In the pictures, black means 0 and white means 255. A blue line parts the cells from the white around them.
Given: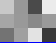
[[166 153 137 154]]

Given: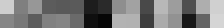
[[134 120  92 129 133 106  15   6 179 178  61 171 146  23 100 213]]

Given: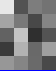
[[164 121  72 133]
 [ 58 178 105 159]]

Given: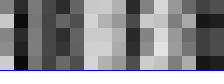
[[200  12 119  69 101  79 211 178 152  75 201 194 126 168  23  31]
 [141  33 126  71  54  97 208 209 171  46 141 227 156 117  63  76]]

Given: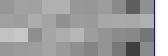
[[160 157 172 164 145 156 154 167 169 168 177]
 [152 155 157 165 154 143 133 148 121  63 138]]

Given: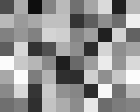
[[185 154 168 192 192  52  94 142 108 239]
 [ 94 215  50  81 175 142  44 212 142 162]
 [168 252 125 178  47  45 207 143 198 252]
 [111 125  47 195 172 140 231 108 124 131]]

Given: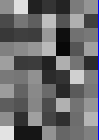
[[ 74 118  95 191  84 176  63]
 [128 138 150 186   8  85 160]
 [121 118 145  43  51 208 126]
 [ 93  83 134  76 177 115 150]
 [227  21  21 147 102 112 128]]
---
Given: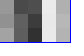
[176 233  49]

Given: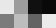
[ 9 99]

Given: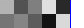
[41 19]

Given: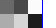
[251 213]

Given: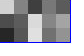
[ 91 134 224]

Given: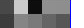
[142 101]
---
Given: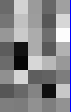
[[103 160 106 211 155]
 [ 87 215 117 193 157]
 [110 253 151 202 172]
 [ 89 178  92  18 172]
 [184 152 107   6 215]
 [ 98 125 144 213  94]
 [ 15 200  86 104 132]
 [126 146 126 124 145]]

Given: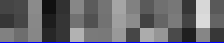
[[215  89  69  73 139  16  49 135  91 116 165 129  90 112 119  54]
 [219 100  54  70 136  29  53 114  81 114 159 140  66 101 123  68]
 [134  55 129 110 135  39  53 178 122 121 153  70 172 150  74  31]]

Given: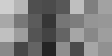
[[127 162 207 182  79  75  87 191]
 [149 151 168 120  91  54 118 125]
 [136 158 192 157  84  67 100 166]
 [166 145 137  71 100  36 142  75]]

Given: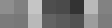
[[185 130 142 128 197  78  74  51]
 [157 124 123 120 185  99  91  81]]

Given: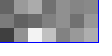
[[133 137 100 154 171 113 144]
 [113 152 123  97 107 129 144]
 [153 174  63 146 243 193 130]]

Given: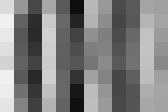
[[164 159 219 150  72 168  90  14 184 152  75  89]
 [181 164 240  98  44 201 104  36 178 140  70  88]
 [194 155 232  87  43 208  99  66 144 127  75 104]
 [195 146 222  91  52 206  96  78 127 129  82 111]
 [192 136 211  98  66 203  95  86 117 138  89 114]
 [189 160 239  89  40 207 102  51 162 131  71  95]
 [173 165 236 113  53 191 104  24 188 149  71  84]
 [167 163 228 131  63 179  99  16 190 154  73  85]]

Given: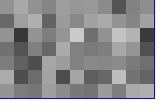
[[130 142 147 168 145 133 157 150 152 138  84]
 [134 162 105 159 175  99 155 136 162 170 147]
 [179  58 147  55 147 127 149 202 111 146 195]
 [149  81 113  84 128 103 170 129 122 126 166]
 [123 112 124  97  78 166 156 129 137 135 139]
 [114 100 171  78 108 163  77 165  94 103 190]
 [170 175 148 124 118 158 139 120 115 154 126]]
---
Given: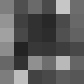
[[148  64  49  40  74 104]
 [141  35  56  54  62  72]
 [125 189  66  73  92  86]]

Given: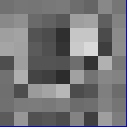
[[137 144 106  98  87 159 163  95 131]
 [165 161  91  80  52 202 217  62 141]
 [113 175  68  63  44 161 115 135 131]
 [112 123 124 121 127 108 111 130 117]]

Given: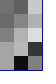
[[106 133 177]
 [165 184  52]]

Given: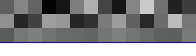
[[144  37  65 158 151  37  50 123 157  97  39 108 188 118]]

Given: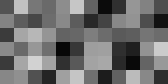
[[131  93  71 109 137  92  40  68 136 147  77  18]
 [138 105 151 111   7  55 158 160  47  31 147 203]
 [135 144  81  36 160 197 112  28  97 187 136  45]]

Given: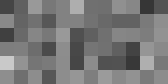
[[137 100 113  87 130 130 114 105  98  98 122 142]
 [126 127 109  75 141  72 117 113  96  67 149 137]
 [142 111 141  87 141 150 126 155 137 146 122 140]]

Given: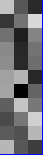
[[ 54 115 217]
 [138  39 115]
 [161 179  39]
 [ 95 196 119]
 [ 90  81 183]]

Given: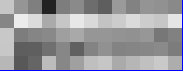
[[134 236 220 170 198 232 217 195 204 219 204 198 229]
 [199  94  95 112 135  96 131 145 131 133 135 138 124]]
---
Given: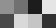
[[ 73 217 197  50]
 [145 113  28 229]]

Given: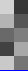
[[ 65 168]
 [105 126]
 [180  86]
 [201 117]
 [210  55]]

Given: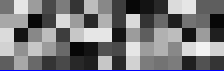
[[ 94 168 105  52  73  40  31 199  40 210 124 115 124  31  82  52]
 [115 230 156  73 124  52 189 136  61   7  19  40 219 230  94  94]
 [168 168   7  61 219 156  40 177  61 219  52 105  31 115 105   7]
 [210 145 199 156 105   7  19  82  73 230 156 177 136 219 242 210]
 [219  19 136 189  61 199 230 230  19 156  94 177 189  19 156  31]]

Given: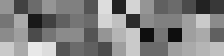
[[117 170  24  65  96 117 107 212 192  44 139 128 128 159 202 139]
 [139 159  75 117 139 139  84 149 181 202  14 117  14 159 170  96]
 [149  65 107 149 128 128  84 221  34 212 149  96 107  75  34  56]
 [202 170 232 221  84 107  96  75 159 202 107 107 159 170 181 192]]

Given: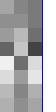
[[100 197  67]
 [143 143 122]
 [155 185 111]
 [165 133 122]
 [176 143 165]
 [185 133 176]
 [219 155 229]
 [240 111 219]]

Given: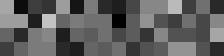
[[ 62 101 123 123  41  30 101  92 112  52  82  92 147 147  82  41]
 [101  41 123 135  30 101  92 112  71  92  52 135  82  82  71 166]
 [157 157  30 195 101 123 112 112   0  92 147  82  62 112  71 135]
 [166  12  62  52 157  21 123  41  30  71 135 135 186  62 112  41]]
